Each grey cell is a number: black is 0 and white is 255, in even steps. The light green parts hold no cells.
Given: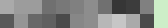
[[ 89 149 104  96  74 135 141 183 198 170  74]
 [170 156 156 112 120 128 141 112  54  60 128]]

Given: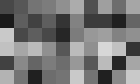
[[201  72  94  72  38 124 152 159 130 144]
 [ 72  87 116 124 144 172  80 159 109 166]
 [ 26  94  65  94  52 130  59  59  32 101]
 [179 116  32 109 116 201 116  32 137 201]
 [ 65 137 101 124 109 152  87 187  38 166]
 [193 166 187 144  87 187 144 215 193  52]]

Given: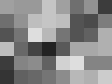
[[ 52  97 104 117 140 184 176 204]
 [190 104  67  34  89 168 168 176]
 [ 83 117 222 184 117  83  97 176]
 [ 60 132 140  97 210 222 132 132]
 [111 146 190 197 190  83  75 125]
 [160 153 153 197 160 111 146  60]]

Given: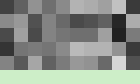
[[131  89 166  97 123 152 146 105 214  81]
 [ 66  97 146 111 138 179 172 160 193  58]
 [ 52 117 123 117 138 186 179 179 146  58]
 [138 152  81 131 105  74  81  97  39 172]
 [ 74 160  74 131 117 111 111 160  33 123]]

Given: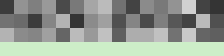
[[114 107  60 133 179  52 139 160  80 133  74 127  87  67 187  80]
 [179 139 133 160 101 187 153 193  95 173 173 193 114 201 101  95]
 [ 60 147 127 153  74 121 166 187 114  67 139 121 147 209  67  52]]

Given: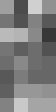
[[159  76 208 145]
 [117  82 130  88]
 [117  95 109  82]
 [ 88 124 103 103]
 [109 137 109 103]
 [ 95 151 151 145]
 [186 180 137  55]
 [130 201 165 165]]

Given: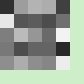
[[120  77 100 100  40]
 [231  85  92  77 112]
 [ 48 157 179 173  64]
 [142 173 142 134 237]
 [126 187 150 106 243]]

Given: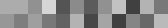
[[151 126 159 120  98 179  71 165  64 133 104 186]
 [172 172 145 214  84 139  91 145 194  64 179 120]]
